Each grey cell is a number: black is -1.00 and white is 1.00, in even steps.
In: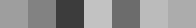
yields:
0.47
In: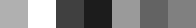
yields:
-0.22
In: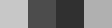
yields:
-0.62
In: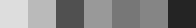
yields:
0.04
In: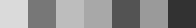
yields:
0.21
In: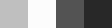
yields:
-0.35
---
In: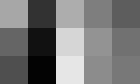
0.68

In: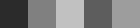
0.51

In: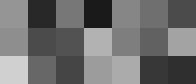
0.40

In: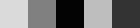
-0.98

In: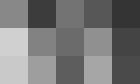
-0.16

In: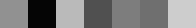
-0.37

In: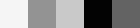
0.58
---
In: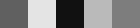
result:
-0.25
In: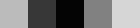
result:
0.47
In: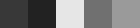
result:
-0.56
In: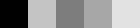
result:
-0.99
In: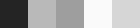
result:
-0.72
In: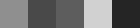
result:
0.12
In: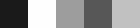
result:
-0.80
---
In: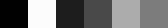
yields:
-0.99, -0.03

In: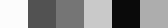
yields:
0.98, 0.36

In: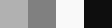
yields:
0.39, -0.89

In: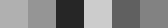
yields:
0.38, 0.02

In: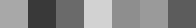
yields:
0.32, -0.28

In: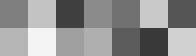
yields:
-0.01, 0.64

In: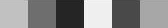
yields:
0.51, 0.30

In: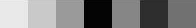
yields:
0.82, -0.11
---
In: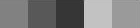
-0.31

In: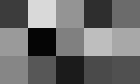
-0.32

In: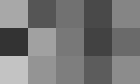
0.16

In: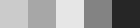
0.31

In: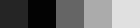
-0.98

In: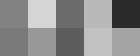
0.19

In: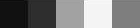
-0.65

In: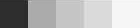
0.34

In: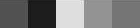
-0.78

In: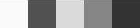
-0.36
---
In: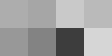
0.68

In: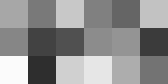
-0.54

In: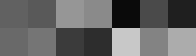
0.35

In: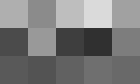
-0.02

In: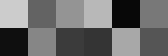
-0.33

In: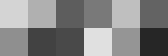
-0.70

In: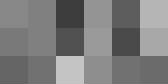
0.32

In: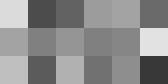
0.77

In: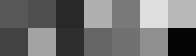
-0.97
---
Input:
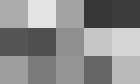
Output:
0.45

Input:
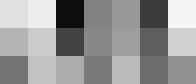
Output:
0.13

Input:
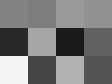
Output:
-0.35

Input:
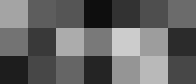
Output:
-0.44

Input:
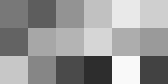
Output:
-0.48

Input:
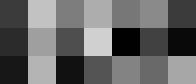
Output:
0.31

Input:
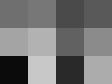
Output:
0.35

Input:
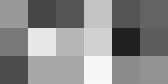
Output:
0.15

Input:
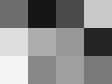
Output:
-0.04
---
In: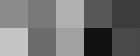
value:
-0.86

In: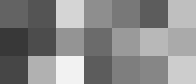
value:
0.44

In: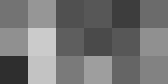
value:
-0.32

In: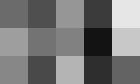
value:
-0.85

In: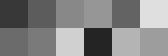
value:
0.41

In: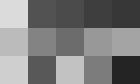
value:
0.19

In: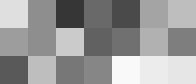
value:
0.39

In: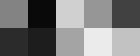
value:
0.84

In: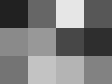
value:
-0.44
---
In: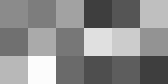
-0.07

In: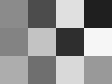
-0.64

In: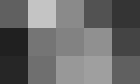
0.02

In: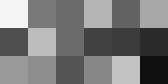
-0.16

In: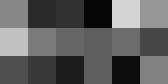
-0.20

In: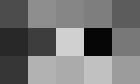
0.63

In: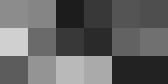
-0.56
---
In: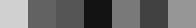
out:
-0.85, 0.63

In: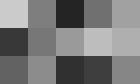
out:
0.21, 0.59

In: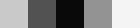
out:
-0.93, 0.91

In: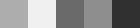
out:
-0.17, 0.88

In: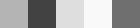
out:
0.74, 0.95

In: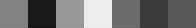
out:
0.85, 0.85

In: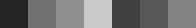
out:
0.58, 0.58
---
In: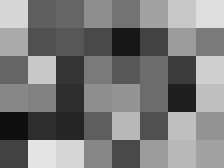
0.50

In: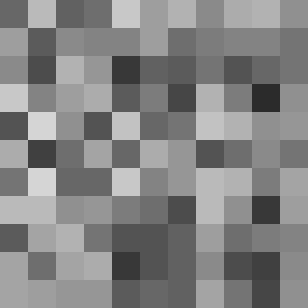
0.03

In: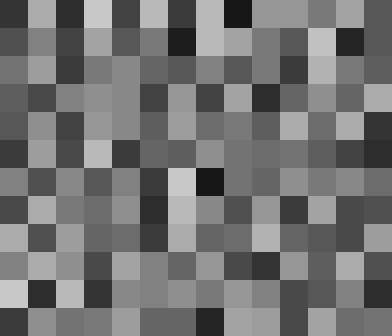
-0.37

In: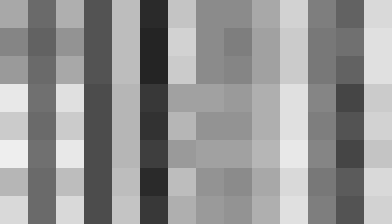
0.54

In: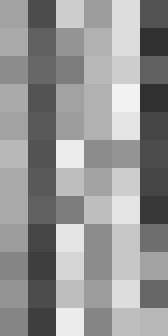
0.27

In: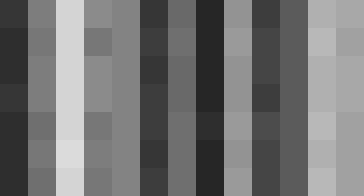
0.26
